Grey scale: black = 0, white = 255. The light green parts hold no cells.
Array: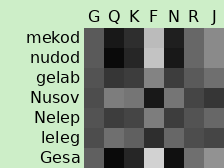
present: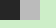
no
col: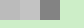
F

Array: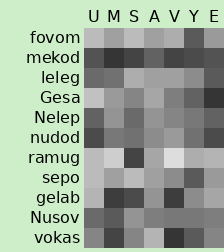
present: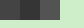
no
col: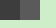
M
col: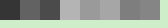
E
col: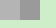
E
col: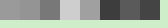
M
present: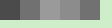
no

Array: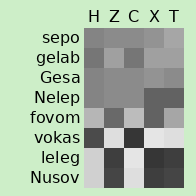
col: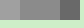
Z
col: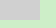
H
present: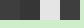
no
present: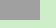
yes
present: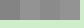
no

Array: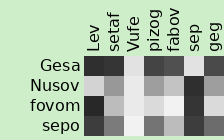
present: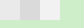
yes
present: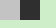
yes
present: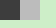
no

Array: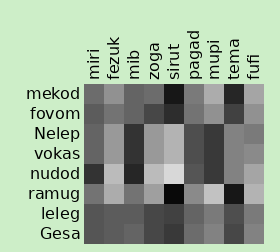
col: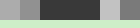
mupi
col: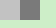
mupi
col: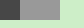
zoga
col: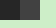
tema
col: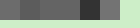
miri

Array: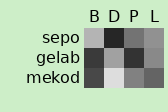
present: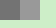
no
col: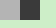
B
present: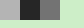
yes
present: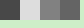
yes
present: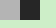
yes
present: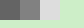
no
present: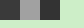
yes

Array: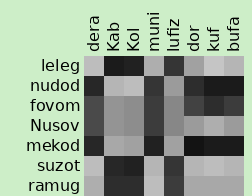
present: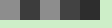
no
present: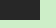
no
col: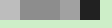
Kol
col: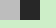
dera
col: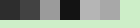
dor

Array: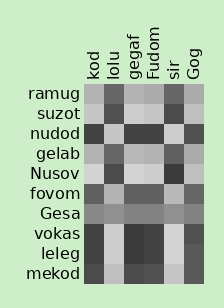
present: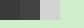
yes
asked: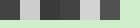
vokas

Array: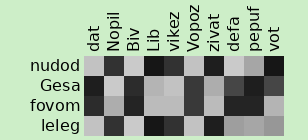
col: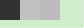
vikez
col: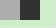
Nopil
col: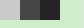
defa
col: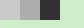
Nopil

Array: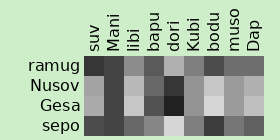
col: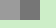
muso
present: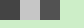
yes
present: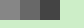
no
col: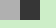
dori

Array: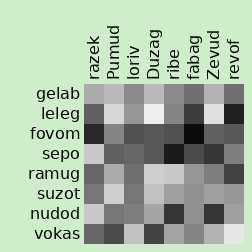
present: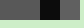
no
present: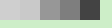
yes

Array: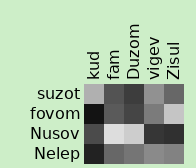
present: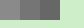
no
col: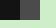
kud
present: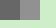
no
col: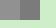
vigev
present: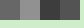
no
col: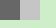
Zisul

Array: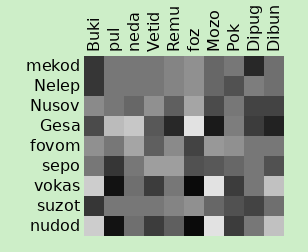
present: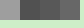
yes
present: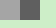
yes
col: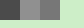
Buki
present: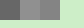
no
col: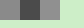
Buki
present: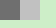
no
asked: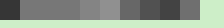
suzot

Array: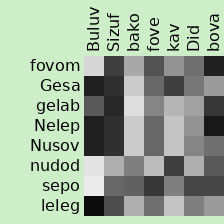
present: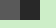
yes
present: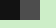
no
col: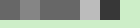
fove

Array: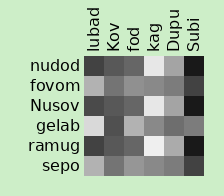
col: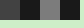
Subi
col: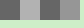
fod
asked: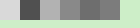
gelab
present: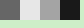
yes
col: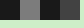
Subi
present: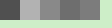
yes
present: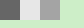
yes

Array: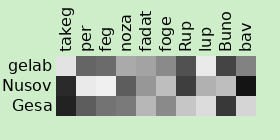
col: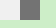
feg
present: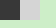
yes
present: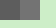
yes
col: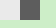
per
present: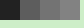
no
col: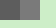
noza
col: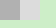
lup

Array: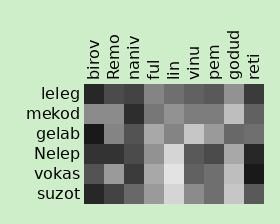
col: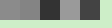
Remo
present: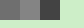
no
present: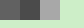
no
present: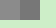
no
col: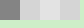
lin
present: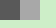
no
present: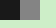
yes

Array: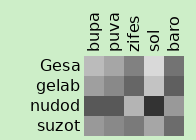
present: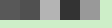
no
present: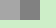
yes
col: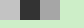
sol
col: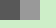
bupa
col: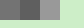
baro

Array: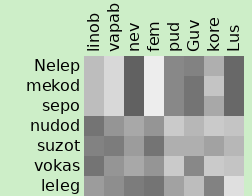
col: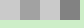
kore
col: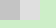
Lus
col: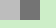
linob

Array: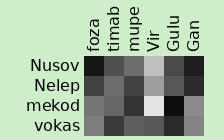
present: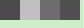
no
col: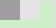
Vir
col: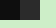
Gulu
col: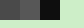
Gulu
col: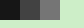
foza
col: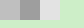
Vir

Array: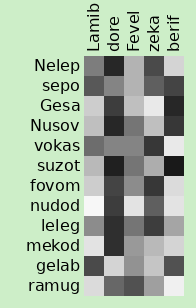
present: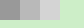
yes
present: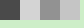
yes
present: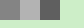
yes
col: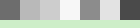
Lamib
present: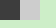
no

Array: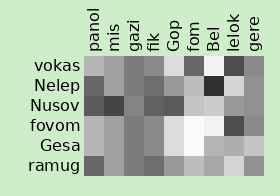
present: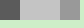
no
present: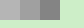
no

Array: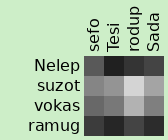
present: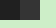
yes
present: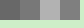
yes
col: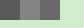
sefo
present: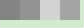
yes

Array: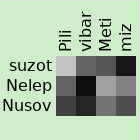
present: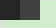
no
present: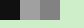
yes
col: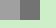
Meti
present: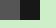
yes
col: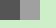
Meti
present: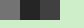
no

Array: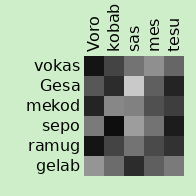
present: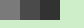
no
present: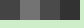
yes
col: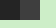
tesu
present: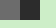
yes

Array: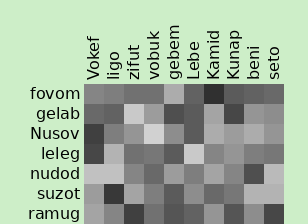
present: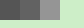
yes
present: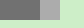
yes
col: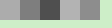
beni
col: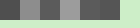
gebem
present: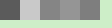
yes
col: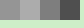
beni
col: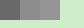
seto

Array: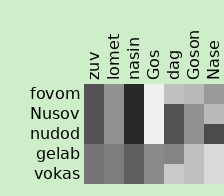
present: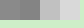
yes
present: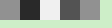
yes
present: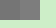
yes
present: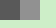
no
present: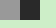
no
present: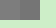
no
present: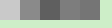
no

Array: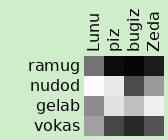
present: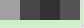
no
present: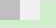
yes
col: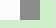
Lunu
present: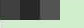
no

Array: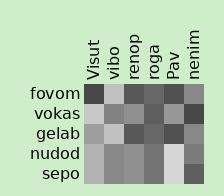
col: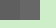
roga
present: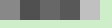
no

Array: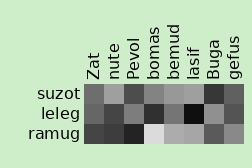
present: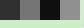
yes
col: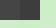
nute
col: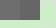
Zat

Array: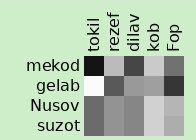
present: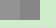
yes
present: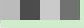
no
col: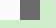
tokil
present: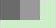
no

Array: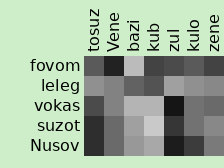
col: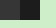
zul
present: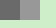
yes
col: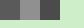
tosuz
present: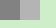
yes
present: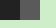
no
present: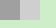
no
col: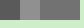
kulo

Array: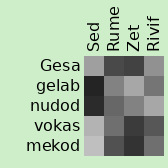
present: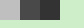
no
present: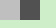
yes
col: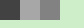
Zet
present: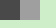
no

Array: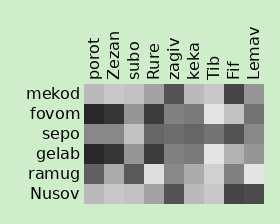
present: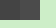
yes
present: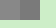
no
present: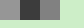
yes
